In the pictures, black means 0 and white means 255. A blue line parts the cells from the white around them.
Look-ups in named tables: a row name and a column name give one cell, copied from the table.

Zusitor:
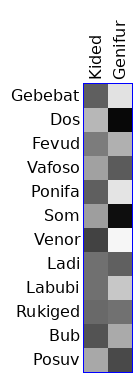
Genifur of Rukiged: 113
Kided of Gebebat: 95
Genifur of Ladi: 96
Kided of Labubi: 112
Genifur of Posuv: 73
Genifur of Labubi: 199
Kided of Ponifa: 95
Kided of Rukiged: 105
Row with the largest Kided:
Dos

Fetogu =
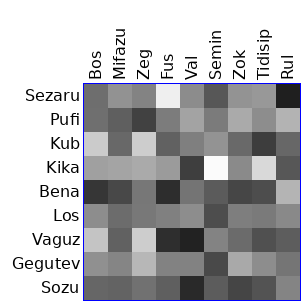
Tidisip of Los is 122
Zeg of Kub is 205
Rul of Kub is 103
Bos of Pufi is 111
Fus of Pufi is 124
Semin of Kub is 147
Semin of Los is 77
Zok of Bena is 70
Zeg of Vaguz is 205
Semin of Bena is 91
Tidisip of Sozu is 83
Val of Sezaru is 140
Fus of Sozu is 95
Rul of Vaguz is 93

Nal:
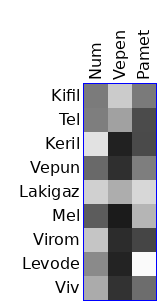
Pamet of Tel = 75
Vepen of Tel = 161
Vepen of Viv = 50
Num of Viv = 171
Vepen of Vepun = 47
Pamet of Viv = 109
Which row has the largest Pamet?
Levode

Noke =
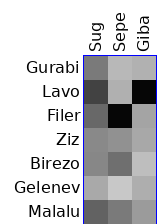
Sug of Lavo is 66
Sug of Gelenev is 169
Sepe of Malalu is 122
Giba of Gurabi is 177
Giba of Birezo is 190
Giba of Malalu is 155
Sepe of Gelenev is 200
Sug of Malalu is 98
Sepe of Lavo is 176
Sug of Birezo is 135
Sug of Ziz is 137
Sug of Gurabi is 122
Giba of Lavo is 6
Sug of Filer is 104

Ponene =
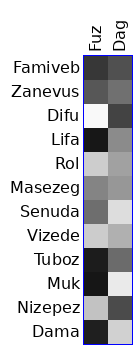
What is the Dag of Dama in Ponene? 209
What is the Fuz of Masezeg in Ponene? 132
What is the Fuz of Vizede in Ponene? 204
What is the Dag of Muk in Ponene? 234
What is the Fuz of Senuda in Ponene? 110
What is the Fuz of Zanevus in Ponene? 87
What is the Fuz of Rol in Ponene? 205

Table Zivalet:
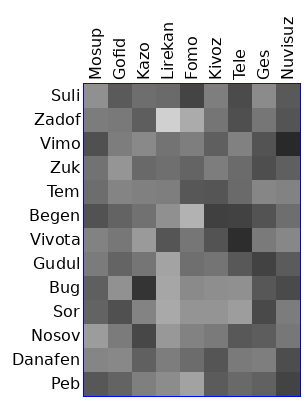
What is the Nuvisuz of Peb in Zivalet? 67
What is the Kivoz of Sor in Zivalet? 148
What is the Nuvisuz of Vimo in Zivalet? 41
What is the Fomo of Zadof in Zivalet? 171
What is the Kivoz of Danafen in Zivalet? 85
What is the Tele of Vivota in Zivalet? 45
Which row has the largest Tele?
Sor

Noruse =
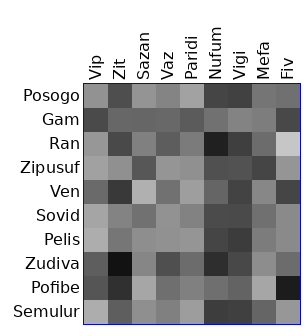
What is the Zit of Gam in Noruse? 103
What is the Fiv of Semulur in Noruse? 151
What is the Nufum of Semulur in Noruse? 61
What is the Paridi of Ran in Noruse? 123
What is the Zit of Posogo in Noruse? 78
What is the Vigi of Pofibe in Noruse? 99
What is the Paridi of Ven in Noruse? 158
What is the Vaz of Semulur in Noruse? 128
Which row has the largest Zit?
Zipusuf

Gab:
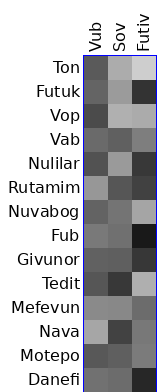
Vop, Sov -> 176
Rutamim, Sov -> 86
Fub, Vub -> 121
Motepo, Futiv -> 123
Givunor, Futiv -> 55
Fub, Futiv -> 25
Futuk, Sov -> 155
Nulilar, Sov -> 154
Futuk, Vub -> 100
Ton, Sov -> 172

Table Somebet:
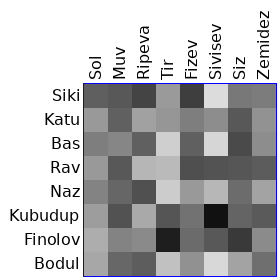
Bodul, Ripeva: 93
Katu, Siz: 88
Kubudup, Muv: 82
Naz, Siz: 108
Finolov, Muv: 131
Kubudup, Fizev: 114
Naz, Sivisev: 183
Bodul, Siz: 163
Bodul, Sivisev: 216
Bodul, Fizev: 145

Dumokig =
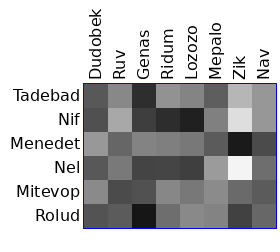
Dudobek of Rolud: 83
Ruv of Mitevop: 75
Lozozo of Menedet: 120
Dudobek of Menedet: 152
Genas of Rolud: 22
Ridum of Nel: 69
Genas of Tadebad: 46
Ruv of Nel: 121
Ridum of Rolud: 110
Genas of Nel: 68
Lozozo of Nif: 32
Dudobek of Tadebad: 88
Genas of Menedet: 131
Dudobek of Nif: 80
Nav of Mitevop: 91
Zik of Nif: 222

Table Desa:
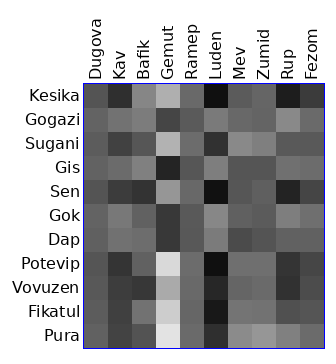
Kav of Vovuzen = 61
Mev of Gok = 96
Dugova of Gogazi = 99
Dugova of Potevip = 85
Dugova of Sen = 84
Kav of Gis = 107
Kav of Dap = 113
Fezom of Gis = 108
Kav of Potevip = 52
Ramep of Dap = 88
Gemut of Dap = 56
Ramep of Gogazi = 90
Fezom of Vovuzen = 76
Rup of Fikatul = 80
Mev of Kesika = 91
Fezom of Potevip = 70
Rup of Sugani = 89
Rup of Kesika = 29
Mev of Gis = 85
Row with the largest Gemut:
Pura

